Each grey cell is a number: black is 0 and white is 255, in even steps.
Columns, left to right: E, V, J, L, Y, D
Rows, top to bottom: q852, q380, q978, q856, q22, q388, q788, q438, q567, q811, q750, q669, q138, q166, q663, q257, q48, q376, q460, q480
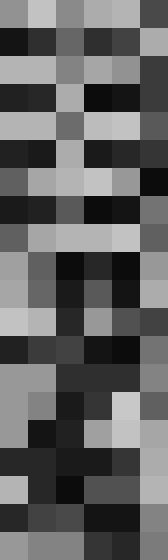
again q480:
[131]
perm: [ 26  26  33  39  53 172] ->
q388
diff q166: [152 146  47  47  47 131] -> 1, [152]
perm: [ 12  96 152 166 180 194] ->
q788
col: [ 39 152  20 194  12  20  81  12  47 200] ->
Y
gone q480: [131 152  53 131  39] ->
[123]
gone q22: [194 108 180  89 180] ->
[188]

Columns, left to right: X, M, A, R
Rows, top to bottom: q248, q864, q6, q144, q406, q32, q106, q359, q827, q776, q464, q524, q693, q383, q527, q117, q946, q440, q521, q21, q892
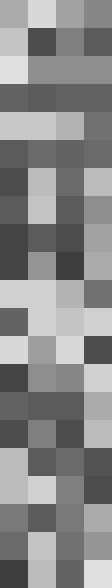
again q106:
[187]
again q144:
[99]
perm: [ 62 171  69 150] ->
q776
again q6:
[142]
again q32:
[107]
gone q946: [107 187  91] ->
[83]
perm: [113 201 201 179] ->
q406

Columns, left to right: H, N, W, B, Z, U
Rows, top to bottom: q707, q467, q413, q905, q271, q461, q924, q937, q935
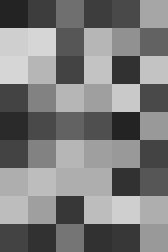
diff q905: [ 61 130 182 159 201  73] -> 0, [67]
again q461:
[67]
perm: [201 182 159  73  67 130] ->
q905
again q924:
[174]
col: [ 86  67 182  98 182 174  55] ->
W
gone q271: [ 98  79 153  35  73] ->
[42]

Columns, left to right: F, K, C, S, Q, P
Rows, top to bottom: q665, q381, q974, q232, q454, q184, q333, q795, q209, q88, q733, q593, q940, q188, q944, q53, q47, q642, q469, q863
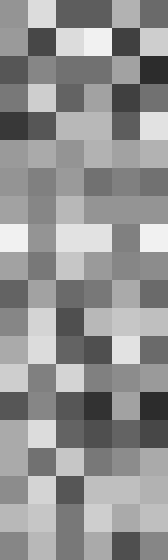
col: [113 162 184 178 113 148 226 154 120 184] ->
S
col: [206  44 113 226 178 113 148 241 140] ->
P
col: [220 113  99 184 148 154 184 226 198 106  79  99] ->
C
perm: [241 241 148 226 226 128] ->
q209
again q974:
[113]
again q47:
[170]

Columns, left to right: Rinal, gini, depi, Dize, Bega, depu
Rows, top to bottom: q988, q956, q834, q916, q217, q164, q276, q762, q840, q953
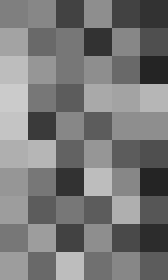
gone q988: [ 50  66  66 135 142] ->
[127]
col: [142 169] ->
Dize
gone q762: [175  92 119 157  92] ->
[86]

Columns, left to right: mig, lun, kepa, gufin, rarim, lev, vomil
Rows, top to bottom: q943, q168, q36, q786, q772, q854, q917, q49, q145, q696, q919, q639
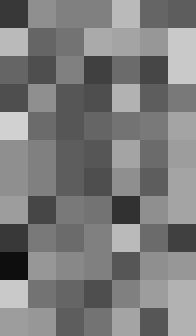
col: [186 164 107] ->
rarim
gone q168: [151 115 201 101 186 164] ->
[170]
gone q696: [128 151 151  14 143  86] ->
[136]
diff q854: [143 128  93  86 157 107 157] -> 4, [164]

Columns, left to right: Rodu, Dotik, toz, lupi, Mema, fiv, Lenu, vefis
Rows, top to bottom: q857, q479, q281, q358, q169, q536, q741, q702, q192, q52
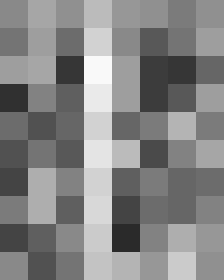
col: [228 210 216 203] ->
lupi
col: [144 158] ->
vefis
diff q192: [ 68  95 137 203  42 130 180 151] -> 6, [174]
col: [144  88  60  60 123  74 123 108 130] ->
fiv
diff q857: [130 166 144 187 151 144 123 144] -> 0, [137]
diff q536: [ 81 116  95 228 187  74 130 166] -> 2, [88]
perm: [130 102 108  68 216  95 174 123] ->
q702

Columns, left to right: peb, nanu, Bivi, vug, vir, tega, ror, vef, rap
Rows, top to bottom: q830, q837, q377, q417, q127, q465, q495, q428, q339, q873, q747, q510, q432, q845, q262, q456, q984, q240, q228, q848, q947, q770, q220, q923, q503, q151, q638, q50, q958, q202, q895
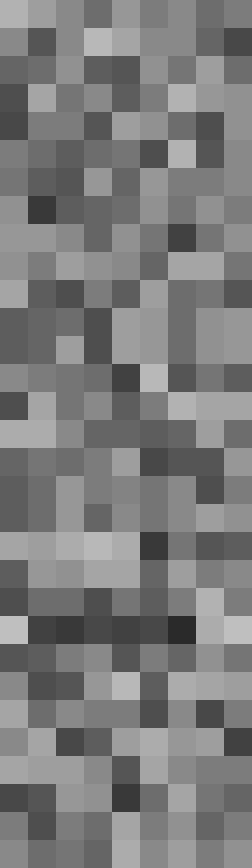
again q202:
[124]
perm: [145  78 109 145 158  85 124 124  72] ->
q127
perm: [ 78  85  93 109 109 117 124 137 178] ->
q465
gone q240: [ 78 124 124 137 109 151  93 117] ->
[131]

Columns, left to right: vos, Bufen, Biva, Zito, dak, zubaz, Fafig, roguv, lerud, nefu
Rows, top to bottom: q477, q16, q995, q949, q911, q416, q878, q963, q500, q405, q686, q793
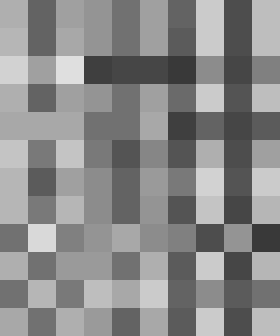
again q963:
[182]
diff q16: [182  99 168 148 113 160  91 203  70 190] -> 8, [77]
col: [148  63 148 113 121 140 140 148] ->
Zito
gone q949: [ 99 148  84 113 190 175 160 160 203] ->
[106]

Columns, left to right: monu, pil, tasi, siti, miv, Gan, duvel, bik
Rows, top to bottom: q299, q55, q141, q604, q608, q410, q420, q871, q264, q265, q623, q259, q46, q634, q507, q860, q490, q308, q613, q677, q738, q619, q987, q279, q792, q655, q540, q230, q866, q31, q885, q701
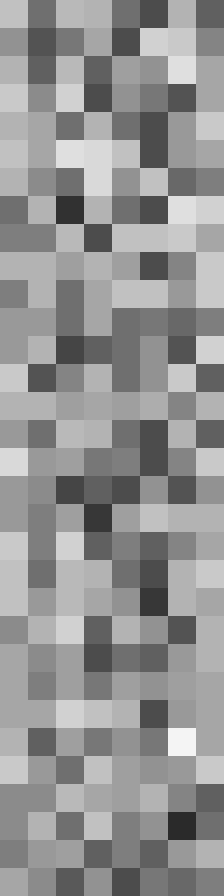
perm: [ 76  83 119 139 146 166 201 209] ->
q604
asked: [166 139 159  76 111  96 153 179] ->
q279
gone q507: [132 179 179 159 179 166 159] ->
[173]

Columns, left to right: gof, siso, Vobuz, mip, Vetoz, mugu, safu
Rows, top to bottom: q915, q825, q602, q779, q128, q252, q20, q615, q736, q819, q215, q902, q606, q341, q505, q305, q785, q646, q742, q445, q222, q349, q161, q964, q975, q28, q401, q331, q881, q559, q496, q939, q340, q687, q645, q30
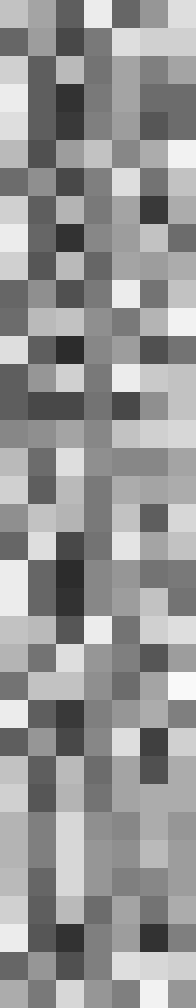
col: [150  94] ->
siso
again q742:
[194]
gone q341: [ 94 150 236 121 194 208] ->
[201]
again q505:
[72]
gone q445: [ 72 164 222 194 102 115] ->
[228]
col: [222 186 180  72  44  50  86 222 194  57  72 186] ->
Vobuz

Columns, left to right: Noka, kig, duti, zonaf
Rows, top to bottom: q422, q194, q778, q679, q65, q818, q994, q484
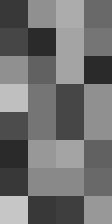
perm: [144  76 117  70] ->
q65
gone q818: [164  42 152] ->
[97]
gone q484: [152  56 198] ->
[62]
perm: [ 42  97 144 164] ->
q778
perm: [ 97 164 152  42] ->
q818

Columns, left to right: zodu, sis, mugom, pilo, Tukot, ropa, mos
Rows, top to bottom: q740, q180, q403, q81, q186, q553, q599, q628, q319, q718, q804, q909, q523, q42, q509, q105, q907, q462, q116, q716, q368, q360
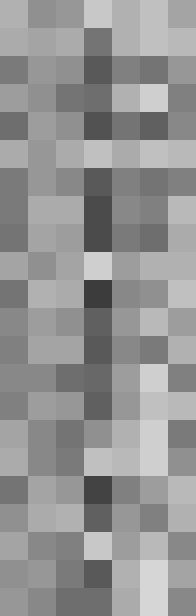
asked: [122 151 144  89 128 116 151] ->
q403
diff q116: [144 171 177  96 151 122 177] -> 5, [128]

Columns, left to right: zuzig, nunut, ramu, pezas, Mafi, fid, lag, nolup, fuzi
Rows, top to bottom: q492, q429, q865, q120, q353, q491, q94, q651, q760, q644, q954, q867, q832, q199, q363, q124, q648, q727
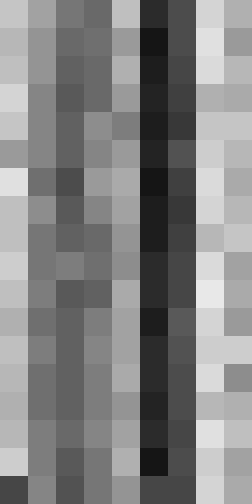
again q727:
[70]
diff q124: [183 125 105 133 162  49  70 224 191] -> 5, [43]
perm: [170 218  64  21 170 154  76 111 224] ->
q94

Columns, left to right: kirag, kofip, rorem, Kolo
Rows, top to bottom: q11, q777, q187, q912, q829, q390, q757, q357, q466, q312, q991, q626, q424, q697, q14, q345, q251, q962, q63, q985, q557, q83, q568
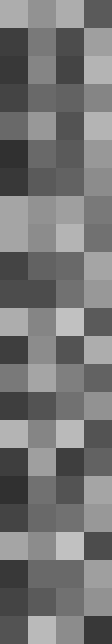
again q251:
[62]
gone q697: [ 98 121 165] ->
[127]
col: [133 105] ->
kofip

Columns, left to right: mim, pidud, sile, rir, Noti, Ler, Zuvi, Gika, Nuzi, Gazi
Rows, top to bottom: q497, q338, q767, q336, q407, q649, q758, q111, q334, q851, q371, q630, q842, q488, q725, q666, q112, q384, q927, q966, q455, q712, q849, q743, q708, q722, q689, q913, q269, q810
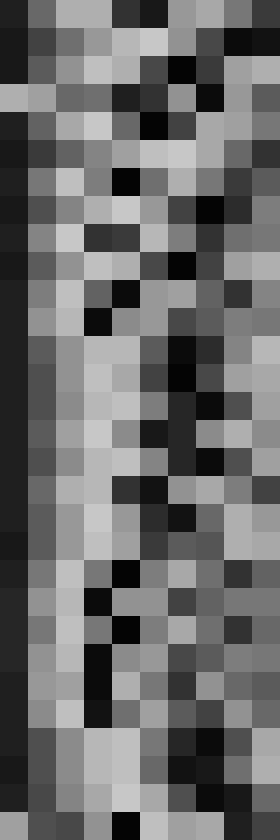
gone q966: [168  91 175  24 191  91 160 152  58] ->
[85]
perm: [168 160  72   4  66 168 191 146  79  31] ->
q488
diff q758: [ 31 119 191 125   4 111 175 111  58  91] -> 7, [119]
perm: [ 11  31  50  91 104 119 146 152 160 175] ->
q708

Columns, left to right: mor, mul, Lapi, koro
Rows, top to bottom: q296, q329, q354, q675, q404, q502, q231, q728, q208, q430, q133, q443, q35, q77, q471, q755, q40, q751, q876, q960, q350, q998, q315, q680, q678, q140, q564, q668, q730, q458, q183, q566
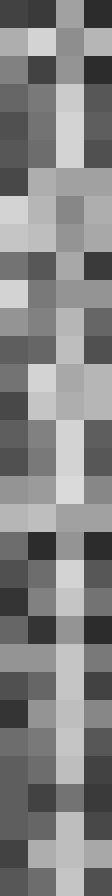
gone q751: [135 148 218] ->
[155]
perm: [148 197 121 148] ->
q680
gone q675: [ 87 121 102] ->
[203]
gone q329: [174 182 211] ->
[142]
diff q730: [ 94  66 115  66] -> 3, [58]

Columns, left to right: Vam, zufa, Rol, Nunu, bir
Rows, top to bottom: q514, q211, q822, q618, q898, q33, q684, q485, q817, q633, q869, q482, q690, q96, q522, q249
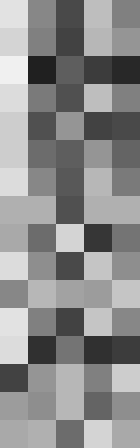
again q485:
[176]
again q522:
[142]
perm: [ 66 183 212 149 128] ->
q211
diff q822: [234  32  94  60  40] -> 0, [240]
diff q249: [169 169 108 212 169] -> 1, [176]

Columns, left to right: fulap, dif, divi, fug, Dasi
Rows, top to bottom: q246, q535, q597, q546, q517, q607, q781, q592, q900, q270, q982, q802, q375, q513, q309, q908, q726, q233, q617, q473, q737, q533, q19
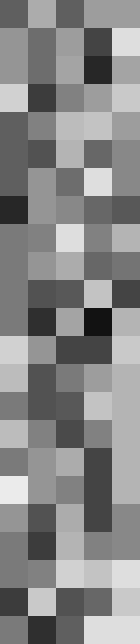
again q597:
[164]
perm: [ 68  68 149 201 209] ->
q375

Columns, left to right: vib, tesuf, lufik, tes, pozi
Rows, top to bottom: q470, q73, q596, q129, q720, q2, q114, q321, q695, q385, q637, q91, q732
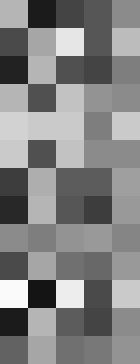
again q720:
[202]
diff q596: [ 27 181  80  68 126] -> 0, [34]
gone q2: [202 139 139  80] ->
[194]
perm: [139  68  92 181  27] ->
q91
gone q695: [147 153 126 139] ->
[133]

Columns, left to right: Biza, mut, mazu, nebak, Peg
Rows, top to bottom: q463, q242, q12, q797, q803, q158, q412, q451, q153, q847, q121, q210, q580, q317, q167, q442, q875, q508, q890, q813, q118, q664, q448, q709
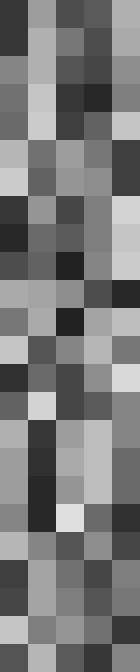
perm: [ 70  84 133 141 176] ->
q12
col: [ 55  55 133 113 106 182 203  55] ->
Biza

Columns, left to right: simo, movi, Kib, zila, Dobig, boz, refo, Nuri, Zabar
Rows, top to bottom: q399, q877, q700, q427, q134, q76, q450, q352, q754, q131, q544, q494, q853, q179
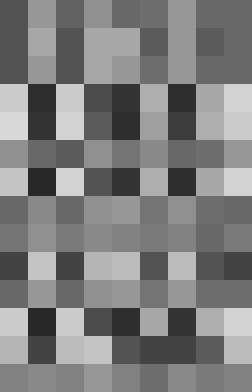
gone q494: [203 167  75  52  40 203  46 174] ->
[210]
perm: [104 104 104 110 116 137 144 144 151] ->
q352
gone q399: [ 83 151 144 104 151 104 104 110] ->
[98]
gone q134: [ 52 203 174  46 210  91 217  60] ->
[159]
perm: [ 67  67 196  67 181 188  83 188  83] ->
q131

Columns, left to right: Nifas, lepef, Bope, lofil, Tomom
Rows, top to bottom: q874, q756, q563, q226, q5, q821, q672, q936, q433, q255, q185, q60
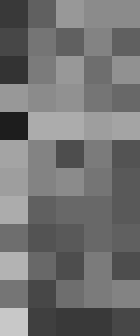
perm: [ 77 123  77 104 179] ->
q255
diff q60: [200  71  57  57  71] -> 1, [63]

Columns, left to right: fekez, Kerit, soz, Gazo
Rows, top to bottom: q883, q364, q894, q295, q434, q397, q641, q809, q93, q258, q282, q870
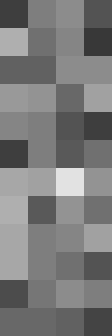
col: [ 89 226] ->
soz
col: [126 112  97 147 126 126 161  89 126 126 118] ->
Kerit
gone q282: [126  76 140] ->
[118]
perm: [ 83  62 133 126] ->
q434

